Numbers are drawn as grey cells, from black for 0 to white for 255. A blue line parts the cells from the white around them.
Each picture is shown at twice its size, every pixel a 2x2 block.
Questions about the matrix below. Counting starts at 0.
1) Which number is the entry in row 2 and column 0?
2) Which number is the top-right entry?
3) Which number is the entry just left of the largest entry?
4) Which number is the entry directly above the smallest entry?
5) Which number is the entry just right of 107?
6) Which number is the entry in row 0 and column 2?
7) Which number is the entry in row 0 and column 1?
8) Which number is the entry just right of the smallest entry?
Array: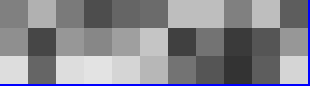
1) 221
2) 93
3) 221
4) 58
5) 190
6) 122
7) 177
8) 93

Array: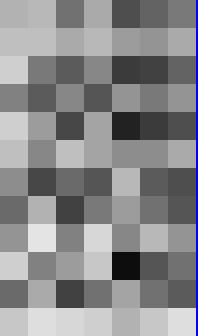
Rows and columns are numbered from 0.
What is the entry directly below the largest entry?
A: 129
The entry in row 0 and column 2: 113
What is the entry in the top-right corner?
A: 121
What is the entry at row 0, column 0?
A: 178
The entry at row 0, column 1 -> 184
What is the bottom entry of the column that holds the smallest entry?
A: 178
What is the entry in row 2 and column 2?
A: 91
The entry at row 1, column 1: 191
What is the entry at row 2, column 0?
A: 207
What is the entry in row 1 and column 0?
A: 191
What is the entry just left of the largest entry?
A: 148
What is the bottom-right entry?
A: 222

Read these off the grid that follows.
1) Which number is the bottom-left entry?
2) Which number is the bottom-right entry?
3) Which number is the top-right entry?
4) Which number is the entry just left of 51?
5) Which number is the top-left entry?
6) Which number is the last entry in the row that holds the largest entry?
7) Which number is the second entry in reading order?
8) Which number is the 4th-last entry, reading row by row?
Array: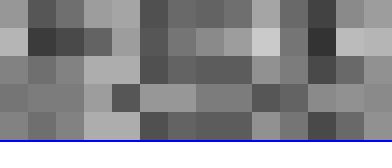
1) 130
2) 145
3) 157
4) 117
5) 151
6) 181
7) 86
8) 117

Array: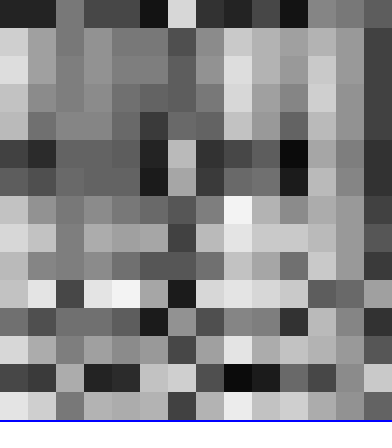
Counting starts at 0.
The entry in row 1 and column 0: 207
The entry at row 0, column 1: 35
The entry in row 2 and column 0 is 221
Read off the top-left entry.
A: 35
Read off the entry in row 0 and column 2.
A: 120
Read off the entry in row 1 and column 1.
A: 160
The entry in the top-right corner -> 93
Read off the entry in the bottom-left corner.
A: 228
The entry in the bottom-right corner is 99

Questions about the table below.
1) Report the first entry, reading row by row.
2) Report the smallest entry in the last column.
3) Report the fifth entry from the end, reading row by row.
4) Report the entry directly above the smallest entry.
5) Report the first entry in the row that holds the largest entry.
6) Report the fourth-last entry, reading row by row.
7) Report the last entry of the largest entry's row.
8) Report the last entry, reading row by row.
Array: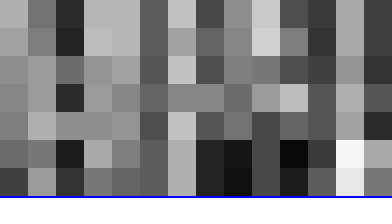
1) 176
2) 43
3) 72
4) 100
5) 108
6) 28
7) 169
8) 120

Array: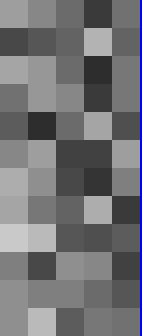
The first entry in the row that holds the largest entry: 201
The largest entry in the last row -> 186
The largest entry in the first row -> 158
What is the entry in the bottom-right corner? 113
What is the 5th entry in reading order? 113
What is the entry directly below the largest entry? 127
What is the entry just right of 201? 186
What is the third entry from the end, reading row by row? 92
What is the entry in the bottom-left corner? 143
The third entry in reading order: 107
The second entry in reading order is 135
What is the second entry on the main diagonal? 86
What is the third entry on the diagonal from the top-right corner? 107
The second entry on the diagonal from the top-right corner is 179
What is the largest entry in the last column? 158
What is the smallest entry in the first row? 58
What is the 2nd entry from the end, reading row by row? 119

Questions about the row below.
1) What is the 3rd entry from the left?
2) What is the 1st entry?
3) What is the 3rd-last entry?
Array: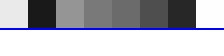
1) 149
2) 234
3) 78

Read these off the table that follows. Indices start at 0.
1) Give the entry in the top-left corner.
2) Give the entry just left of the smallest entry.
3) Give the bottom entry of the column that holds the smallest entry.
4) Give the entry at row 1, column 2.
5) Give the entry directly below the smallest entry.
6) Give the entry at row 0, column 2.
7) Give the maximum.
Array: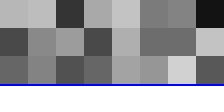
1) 183
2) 131
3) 88
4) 156
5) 195
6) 52
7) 209

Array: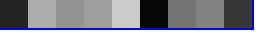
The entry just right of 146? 158
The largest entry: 203
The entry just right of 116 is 131

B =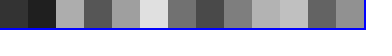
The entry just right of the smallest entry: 173
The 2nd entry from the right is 99
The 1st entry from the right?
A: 145
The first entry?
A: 51

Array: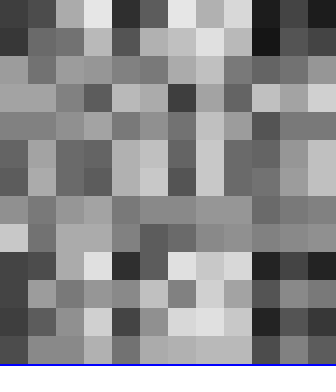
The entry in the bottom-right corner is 92
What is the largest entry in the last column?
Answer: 208
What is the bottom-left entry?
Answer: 76
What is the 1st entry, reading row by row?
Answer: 62
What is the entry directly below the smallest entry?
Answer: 100
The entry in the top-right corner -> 28
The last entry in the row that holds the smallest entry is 68
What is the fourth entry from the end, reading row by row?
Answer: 185
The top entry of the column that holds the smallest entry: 28
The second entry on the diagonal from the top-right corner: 84
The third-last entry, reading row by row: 76
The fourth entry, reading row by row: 230
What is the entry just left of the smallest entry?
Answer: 185
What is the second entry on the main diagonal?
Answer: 106
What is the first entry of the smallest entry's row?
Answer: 55
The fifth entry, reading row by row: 47

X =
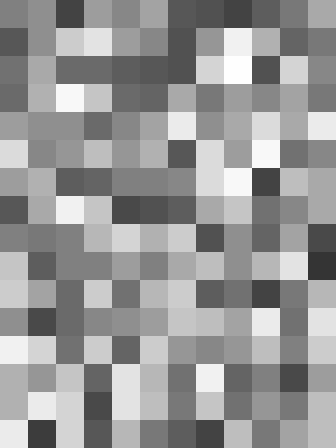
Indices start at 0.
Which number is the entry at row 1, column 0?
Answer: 87
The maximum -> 254
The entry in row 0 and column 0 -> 128
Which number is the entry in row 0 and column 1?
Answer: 143
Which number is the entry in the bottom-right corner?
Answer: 190
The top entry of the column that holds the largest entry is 67
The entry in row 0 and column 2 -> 67
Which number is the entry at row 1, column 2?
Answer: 204
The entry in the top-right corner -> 169
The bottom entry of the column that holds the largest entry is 190
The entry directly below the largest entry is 157
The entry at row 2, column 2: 106
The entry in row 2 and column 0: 113
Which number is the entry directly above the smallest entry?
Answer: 73
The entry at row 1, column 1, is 143
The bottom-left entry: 235

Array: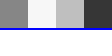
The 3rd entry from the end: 247
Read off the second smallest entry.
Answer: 134
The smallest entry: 54

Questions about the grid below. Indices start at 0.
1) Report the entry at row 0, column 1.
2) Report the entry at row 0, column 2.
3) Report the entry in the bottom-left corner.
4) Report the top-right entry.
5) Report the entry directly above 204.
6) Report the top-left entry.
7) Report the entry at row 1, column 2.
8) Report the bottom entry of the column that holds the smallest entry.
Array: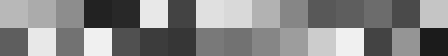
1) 171
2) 141
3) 94
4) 197
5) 88
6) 184
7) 114
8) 27
